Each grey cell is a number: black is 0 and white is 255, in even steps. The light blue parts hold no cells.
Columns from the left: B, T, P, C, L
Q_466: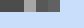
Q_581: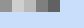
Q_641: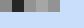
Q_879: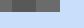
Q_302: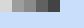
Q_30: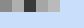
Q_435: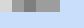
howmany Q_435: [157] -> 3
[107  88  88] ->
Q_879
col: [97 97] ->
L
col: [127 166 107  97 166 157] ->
C

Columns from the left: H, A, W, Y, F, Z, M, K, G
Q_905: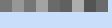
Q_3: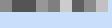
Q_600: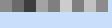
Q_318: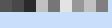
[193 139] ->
Q_600
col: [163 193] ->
Y
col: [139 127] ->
G
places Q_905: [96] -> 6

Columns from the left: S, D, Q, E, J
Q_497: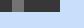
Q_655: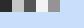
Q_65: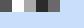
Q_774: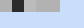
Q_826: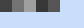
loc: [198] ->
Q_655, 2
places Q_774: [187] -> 3
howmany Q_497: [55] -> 4
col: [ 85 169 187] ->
Q
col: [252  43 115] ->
D
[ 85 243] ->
Q_655
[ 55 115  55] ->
Q_497

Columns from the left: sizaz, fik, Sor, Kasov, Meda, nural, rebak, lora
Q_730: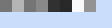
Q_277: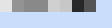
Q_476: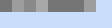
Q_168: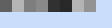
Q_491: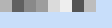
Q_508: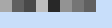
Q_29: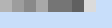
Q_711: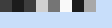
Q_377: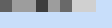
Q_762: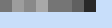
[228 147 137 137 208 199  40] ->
Q_277
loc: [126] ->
Q_168, 3
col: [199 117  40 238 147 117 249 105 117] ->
nural
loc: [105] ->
Q_377, 6
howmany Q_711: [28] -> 2
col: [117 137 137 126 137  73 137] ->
Sor
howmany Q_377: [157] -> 3

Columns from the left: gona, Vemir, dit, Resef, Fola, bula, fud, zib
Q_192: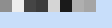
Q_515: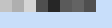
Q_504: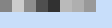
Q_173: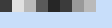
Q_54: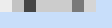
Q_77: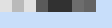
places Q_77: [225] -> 1 3
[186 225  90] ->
Q_77
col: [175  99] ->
fud
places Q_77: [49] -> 5 6
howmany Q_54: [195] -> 1
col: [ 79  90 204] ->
Resef

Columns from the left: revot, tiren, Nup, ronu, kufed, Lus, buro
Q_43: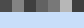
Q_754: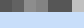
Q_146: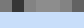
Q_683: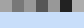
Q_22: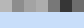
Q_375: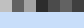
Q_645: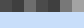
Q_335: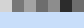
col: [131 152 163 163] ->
Nup
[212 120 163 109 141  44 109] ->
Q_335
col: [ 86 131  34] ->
Lus

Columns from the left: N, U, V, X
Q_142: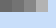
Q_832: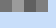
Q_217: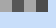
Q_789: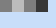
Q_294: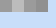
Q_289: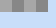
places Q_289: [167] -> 1 3
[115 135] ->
Q_142
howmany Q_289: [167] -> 2
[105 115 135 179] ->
Q_142
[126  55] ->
Q_789
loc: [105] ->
Q_142, 1
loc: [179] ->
Q_142, 4

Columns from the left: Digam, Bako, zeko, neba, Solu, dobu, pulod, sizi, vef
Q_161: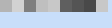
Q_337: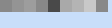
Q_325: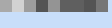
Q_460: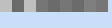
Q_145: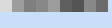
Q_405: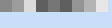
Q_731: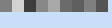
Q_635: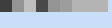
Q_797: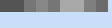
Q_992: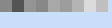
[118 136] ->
Q_797
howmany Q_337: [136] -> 3

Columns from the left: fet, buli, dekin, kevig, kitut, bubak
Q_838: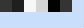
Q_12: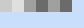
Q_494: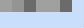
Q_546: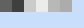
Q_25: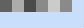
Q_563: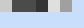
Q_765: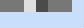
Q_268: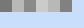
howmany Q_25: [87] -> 0
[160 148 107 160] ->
Q_494
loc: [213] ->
Q_838, 4
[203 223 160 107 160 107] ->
Q_12
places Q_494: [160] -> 1 4 5
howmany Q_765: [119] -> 4

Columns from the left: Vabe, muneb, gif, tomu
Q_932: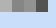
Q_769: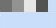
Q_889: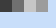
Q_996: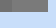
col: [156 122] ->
tomu
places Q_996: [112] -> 1
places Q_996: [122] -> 2 3 4

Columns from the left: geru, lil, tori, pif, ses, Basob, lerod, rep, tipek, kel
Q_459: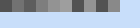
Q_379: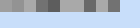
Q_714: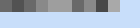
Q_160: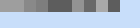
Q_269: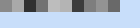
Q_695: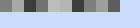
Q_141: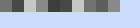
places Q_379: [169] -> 3 6 7 9
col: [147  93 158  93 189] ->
ses

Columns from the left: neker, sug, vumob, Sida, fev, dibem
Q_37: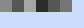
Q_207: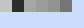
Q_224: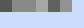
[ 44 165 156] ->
Q_207
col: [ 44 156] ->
Sida
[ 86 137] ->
Q_224
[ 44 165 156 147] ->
Q_207

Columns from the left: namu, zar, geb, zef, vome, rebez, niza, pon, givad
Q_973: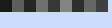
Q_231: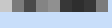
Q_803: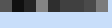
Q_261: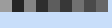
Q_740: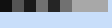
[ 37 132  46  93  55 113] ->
Q_261
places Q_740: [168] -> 7 8 9
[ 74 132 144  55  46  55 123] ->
Q_231

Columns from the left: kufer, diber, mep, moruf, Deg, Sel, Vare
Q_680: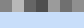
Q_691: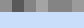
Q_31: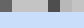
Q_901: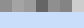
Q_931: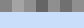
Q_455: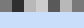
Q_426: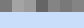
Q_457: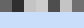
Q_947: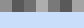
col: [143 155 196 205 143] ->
Vare
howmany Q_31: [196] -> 4

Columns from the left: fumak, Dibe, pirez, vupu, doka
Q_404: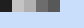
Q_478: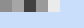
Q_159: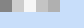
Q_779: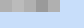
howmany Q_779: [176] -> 3
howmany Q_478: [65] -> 1
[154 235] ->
Q_478
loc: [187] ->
Q_779, 2

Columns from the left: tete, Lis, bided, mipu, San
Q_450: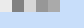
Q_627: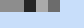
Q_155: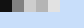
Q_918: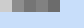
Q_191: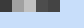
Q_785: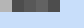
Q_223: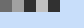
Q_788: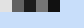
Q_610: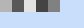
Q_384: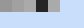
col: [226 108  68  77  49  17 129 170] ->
San
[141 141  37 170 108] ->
Q_627

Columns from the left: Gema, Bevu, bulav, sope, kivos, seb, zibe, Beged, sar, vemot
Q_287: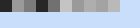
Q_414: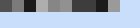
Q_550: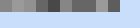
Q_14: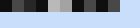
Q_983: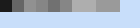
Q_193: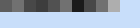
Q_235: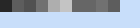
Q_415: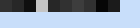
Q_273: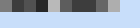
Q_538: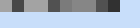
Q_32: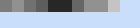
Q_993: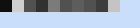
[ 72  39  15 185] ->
Q_14
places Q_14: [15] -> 1 4 7 9
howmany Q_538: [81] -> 2
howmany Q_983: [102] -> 1
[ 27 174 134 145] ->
Q_414

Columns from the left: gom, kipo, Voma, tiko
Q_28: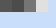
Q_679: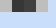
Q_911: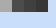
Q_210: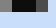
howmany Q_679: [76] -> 0
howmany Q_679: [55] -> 1
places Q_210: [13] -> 2 3
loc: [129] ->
Q_210, 1
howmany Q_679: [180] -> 0
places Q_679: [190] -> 1 4
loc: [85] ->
Q_28, 1

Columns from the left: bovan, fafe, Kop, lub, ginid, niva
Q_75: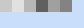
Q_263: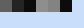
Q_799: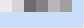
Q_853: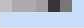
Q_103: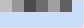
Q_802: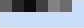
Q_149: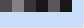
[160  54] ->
Q_853
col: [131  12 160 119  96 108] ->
niva
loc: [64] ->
Q_802, 4
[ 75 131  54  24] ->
Q_149
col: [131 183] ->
ginid
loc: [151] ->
Q_103, 2

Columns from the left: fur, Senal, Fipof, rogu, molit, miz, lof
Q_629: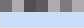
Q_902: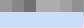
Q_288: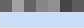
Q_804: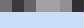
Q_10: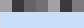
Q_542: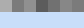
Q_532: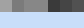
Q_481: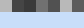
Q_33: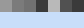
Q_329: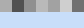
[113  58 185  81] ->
Q_33
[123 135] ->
Q_532
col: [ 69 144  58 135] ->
miz
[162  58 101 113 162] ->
Q_10

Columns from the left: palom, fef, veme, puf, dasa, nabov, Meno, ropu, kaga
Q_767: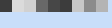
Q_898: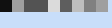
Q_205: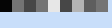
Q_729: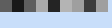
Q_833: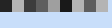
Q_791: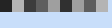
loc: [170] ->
Q_729, 4
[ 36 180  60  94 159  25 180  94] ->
Q_833

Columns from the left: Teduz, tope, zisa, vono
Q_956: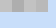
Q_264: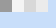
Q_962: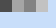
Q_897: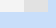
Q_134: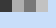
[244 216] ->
Q_264
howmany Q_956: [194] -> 2
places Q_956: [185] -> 4
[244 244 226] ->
Q_897
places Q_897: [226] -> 3 4
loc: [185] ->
Q_956, 4

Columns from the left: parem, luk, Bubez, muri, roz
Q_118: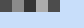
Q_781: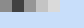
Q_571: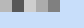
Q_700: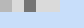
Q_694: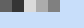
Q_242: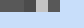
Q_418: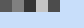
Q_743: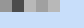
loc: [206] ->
Q_571, 3
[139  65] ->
Q_781
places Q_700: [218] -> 2 4 5
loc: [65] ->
Q_781, 2
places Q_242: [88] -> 1 2 5
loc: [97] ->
Q_694, 1

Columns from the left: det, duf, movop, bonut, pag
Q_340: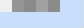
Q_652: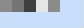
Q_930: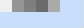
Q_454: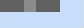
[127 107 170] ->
Q_930
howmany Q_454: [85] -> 0
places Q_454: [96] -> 1 2 4 5
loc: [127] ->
Q_930, 3

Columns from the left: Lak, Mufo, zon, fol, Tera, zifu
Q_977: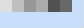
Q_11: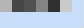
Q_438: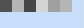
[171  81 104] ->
Q_977
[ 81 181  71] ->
Q_438
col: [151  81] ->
zon
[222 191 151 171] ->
Q_977
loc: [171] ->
Q_977, 4

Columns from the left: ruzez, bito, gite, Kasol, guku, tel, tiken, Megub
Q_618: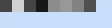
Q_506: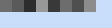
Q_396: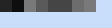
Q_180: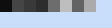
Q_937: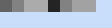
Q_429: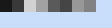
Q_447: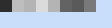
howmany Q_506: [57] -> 1
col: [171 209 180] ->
gite
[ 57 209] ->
Q_429

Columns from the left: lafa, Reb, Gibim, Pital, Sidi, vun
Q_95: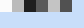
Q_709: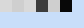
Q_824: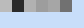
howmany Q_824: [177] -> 1
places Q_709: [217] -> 1 3
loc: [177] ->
Q_824, 3
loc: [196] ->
Q_95, 5
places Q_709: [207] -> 2 5
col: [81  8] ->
vun

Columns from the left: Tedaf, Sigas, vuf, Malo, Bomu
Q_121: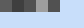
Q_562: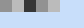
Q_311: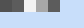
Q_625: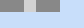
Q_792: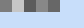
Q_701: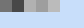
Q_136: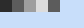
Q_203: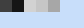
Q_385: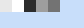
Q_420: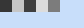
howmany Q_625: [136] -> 4
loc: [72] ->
Q_701, 2
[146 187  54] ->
Q_562
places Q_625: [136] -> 1 2 4 5
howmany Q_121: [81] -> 2
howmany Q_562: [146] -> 2
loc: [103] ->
Q_792, 5

